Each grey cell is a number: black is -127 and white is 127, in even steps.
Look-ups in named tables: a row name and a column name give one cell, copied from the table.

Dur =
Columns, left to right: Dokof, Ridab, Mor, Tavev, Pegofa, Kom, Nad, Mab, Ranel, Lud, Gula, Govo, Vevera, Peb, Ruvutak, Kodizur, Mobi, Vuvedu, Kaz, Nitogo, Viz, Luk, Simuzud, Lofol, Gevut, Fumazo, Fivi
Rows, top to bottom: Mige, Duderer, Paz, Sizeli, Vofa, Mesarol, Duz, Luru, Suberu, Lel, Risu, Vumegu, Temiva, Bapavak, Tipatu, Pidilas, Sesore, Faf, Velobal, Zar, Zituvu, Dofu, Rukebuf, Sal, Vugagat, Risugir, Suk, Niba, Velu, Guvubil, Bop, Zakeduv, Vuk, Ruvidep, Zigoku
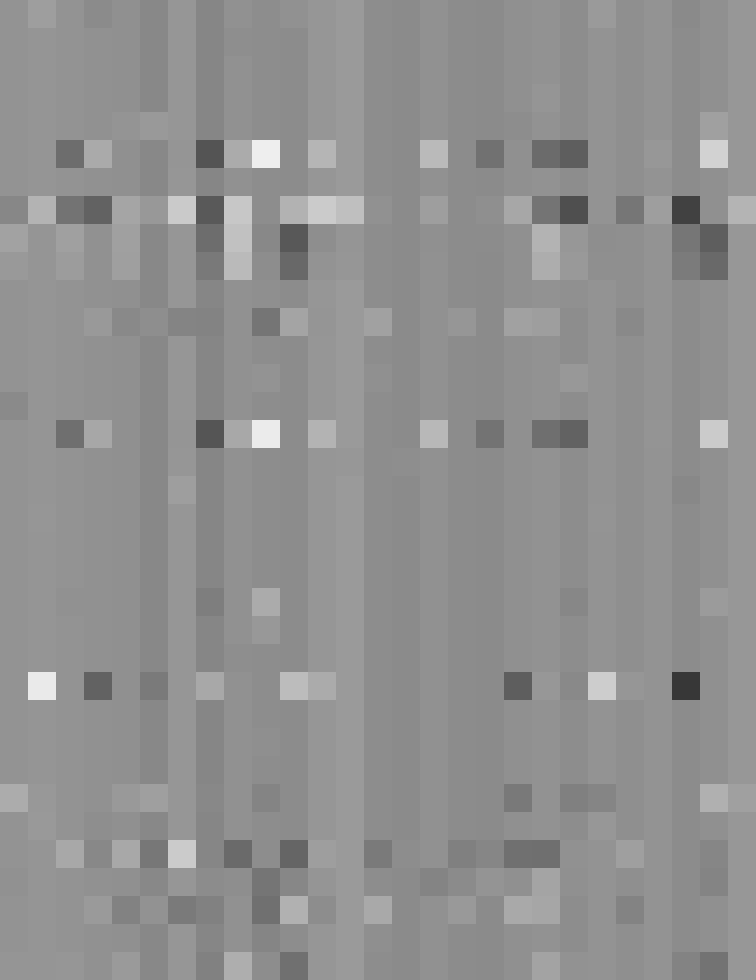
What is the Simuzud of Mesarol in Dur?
15
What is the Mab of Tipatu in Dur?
6
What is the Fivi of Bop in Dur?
23
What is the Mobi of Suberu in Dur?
12
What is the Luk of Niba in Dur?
19
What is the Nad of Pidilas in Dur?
21
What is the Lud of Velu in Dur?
4
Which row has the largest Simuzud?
Bop

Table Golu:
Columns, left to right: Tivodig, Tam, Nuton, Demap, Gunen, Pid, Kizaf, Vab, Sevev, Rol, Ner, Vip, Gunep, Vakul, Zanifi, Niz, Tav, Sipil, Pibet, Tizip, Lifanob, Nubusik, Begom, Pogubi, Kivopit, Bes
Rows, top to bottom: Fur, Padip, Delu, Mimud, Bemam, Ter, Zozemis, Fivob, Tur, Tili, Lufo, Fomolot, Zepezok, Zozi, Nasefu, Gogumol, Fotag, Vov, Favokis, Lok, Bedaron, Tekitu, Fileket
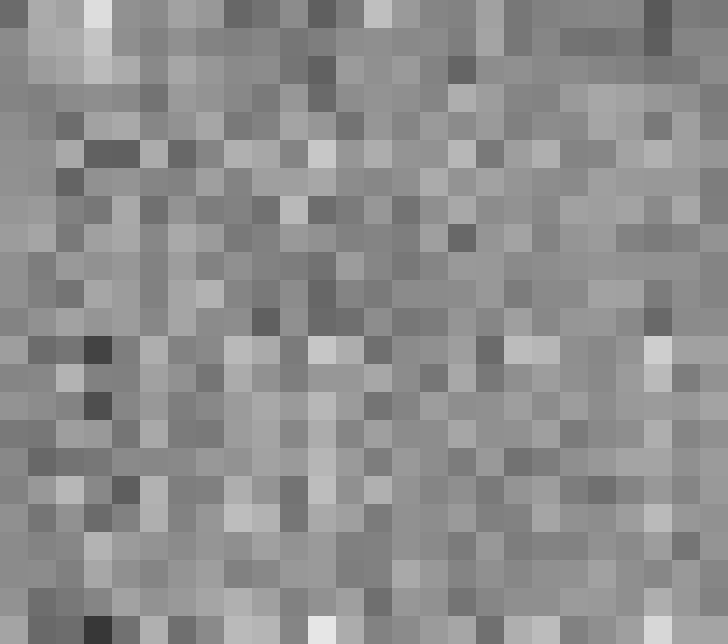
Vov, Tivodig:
2
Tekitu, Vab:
37
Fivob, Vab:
-2
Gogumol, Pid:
41
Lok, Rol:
32
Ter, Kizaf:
-23
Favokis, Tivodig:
16
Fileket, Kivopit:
37
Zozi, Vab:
-10
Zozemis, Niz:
43
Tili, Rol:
2
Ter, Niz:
18
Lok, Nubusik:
17
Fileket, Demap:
-72
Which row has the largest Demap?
Fur

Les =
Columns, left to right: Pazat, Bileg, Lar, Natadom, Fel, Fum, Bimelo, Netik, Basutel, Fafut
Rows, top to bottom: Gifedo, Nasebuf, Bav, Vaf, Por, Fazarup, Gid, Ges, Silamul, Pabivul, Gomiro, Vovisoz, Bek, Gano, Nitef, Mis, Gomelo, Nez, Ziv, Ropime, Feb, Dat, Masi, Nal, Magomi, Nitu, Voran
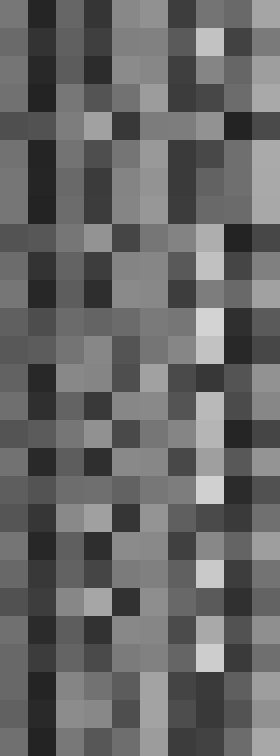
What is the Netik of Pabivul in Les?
65
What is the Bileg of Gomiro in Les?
-88
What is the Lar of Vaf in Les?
-8
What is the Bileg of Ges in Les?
-92
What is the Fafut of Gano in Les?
18
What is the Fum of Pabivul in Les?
6
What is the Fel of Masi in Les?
8
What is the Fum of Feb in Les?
0
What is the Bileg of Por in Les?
-45

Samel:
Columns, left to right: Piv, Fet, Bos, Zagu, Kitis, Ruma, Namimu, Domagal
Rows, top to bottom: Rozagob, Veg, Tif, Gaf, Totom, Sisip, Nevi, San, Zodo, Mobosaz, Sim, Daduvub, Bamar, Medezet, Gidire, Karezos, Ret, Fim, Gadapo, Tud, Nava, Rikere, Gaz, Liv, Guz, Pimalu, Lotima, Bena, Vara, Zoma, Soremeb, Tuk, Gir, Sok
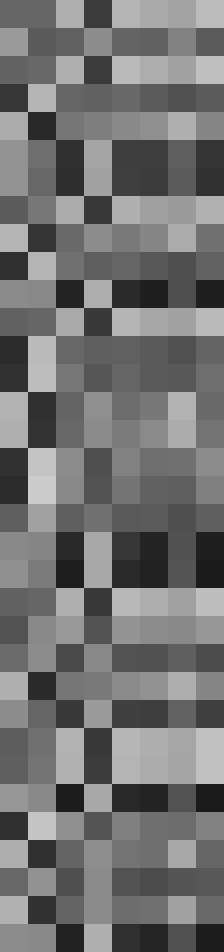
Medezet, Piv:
-78
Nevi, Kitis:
-64
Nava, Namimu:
-42
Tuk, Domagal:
-39
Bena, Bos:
49
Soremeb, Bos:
-27
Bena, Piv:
-32
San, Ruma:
31
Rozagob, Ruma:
42
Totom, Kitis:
9
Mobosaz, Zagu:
-33

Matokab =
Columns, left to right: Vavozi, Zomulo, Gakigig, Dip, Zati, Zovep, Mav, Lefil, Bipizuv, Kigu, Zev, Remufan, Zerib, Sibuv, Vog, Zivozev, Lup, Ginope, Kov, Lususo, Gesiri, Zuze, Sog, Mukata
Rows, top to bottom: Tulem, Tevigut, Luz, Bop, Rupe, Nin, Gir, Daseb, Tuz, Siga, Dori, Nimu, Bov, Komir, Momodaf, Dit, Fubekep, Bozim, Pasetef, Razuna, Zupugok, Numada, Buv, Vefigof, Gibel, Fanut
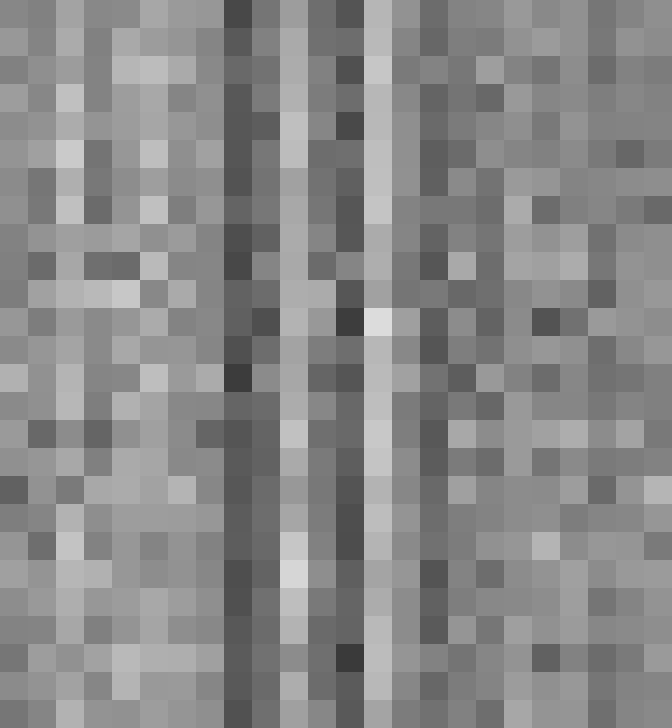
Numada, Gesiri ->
30
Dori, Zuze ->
-29
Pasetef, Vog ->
20
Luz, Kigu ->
-13
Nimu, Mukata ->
13
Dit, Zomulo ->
-23
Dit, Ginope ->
12
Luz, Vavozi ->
1
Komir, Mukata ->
0
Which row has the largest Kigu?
Komir

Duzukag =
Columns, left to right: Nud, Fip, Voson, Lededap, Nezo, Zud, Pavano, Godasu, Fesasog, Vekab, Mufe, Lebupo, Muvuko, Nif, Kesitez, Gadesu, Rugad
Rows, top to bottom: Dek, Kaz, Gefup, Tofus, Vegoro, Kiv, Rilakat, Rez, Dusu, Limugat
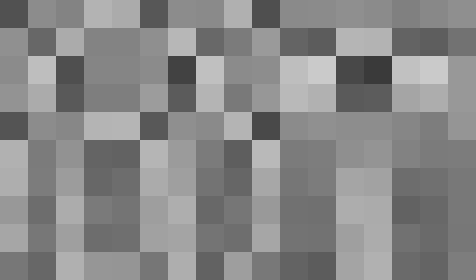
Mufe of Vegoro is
11
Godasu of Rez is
-23
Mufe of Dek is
10
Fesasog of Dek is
48
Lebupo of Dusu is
-13
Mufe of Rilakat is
-9
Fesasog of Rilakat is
-25
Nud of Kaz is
16
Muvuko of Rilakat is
37

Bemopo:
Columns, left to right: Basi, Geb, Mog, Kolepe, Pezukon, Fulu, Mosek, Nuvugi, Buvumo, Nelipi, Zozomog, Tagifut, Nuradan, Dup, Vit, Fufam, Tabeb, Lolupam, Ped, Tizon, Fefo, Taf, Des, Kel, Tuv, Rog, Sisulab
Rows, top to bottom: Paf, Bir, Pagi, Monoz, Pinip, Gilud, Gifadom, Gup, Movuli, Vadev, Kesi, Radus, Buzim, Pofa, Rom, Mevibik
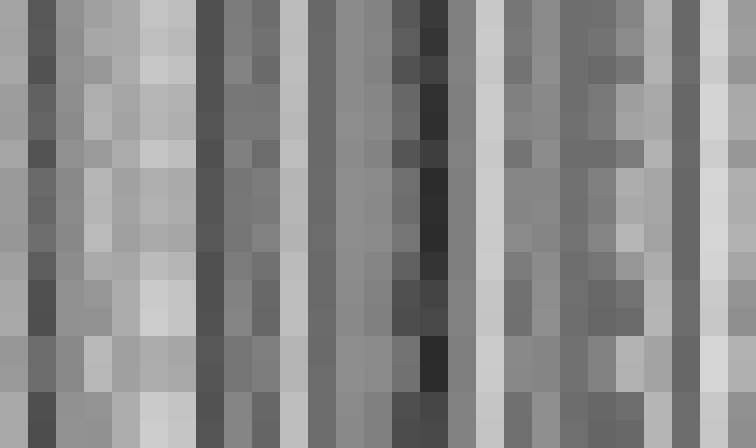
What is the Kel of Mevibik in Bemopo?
53
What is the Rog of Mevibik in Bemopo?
70
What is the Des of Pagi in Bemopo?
-9
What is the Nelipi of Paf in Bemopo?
-18
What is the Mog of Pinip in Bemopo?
10
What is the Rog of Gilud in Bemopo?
76
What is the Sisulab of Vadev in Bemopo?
37
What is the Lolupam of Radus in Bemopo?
68
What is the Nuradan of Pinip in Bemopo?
13
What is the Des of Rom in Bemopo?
-17

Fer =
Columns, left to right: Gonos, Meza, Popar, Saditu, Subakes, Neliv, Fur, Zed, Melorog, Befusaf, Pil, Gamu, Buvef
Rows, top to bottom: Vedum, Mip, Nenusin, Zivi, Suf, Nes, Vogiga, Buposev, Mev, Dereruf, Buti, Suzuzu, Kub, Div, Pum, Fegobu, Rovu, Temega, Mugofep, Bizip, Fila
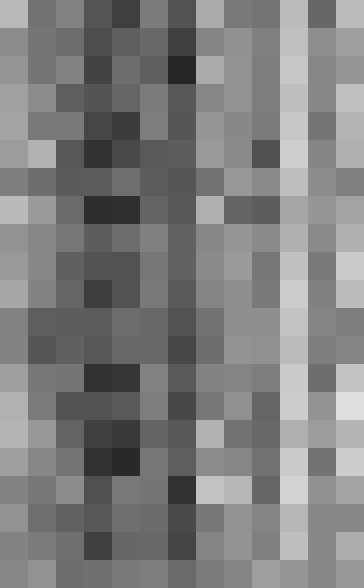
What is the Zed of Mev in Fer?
7
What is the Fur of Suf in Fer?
-41
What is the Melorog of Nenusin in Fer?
18
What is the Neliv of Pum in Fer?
-1
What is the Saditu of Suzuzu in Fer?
-35
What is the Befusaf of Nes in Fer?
-46
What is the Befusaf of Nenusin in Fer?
-1
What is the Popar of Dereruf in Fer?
-31
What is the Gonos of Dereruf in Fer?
25
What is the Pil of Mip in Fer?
63
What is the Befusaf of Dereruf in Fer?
-8
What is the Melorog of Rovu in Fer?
6
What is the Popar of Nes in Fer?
-40
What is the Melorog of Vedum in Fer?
-5
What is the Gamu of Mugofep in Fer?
8
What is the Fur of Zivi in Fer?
-40

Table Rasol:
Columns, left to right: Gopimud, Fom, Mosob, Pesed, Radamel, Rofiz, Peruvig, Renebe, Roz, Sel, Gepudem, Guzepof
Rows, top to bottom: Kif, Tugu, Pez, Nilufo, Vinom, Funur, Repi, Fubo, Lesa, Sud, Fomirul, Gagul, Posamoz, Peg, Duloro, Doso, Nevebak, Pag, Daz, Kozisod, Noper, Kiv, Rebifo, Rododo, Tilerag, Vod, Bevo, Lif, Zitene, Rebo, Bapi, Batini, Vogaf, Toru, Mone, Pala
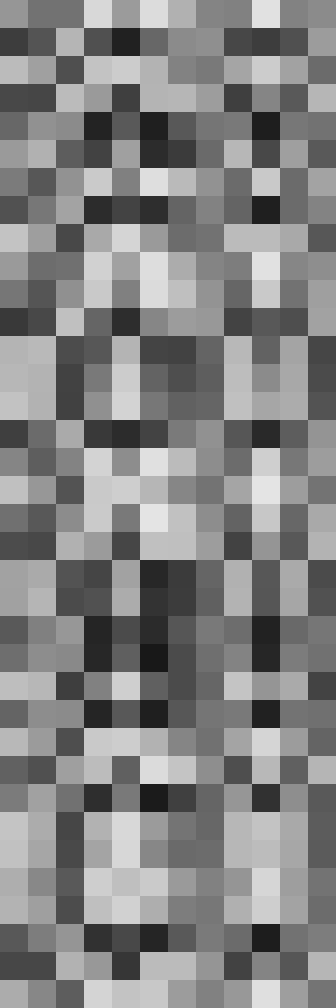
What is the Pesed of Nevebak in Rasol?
83
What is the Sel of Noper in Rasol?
-40
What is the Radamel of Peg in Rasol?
76
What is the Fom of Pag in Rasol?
23
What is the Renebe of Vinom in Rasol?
-10
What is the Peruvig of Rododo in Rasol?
-52
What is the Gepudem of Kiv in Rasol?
38
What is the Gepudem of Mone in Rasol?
-41
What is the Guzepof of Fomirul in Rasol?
31

